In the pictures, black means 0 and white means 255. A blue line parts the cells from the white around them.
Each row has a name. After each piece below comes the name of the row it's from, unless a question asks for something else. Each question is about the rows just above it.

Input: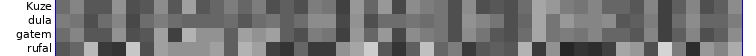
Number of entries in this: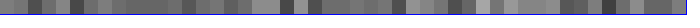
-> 49
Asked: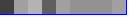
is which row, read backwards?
rufal

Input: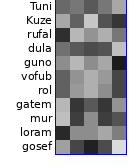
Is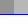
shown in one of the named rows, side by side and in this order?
no
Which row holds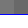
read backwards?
Tuni
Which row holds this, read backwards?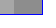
loram
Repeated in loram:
[141]
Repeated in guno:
[141]
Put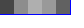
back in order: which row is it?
rol

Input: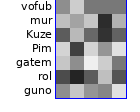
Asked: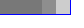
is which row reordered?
vofub
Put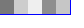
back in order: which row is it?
gatem
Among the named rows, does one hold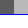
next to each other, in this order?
yes
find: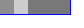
vofub
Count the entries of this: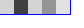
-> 5
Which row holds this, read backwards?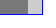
vofub
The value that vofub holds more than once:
[120]

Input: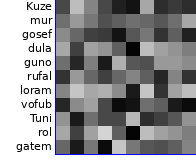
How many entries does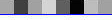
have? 8
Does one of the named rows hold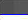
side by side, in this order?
no
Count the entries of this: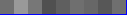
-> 9
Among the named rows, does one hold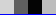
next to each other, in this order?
yes
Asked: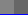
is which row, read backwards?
rufal

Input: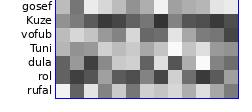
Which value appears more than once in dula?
[98]
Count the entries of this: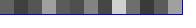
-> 13

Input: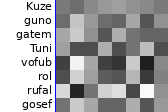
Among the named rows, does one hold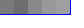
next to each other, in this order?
yes
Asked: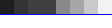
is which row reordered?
vofub
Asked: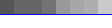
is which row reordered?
gosef
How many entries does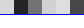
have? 6
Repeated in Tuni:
[78]
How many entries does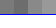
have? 4

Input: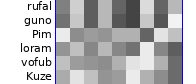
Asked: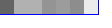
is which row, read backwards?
Pim
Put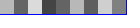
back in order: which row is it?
rufal
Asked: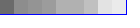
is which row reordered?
vofub
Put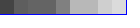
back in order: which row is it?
rufal

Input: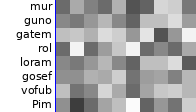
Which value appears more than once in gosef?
[144]
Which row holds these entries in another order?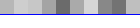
vofub
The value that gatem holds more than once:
[151]

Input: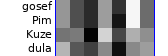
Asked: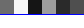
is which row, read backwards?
Pim
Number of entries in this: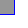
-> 1
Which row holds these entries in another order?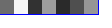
gosef
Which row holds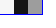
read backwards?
Pim

